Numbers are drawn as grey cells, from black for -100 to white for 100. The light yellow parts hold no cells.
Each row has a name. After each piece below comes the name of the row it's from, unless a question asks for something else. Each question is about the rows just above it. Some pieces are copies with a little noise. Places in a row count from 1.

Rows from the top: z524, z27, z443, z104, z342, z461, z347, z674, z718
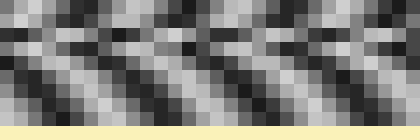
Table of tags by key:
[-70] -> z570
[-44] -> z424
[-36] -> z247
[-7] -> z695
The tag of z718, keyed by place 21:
z247
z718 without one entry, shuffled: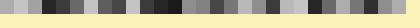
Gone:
[-36]

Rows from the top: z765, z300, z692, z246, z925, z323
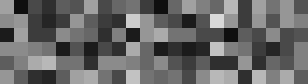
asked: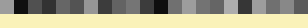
z765
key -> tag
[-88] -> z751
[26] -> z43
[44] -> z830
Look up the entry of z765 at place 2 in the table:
z751

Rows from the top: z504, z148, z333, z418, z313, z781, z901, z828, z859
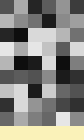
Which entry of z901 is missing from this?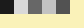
[60]
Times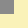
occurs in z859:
1
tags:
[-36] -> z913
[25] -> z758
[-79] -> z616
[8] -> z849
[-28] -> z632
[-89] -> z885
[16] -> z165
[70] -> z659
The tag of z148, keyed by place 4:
z616
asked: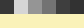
z828
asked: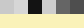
z901
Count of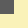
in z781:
1
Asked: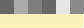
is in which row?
z859

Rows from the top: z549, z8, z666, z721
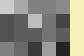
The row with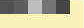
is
z8
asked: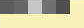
z8
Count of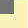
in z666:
1
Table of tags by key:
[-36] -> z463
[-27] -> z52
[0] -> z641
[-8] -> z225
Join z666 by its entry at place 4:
z225

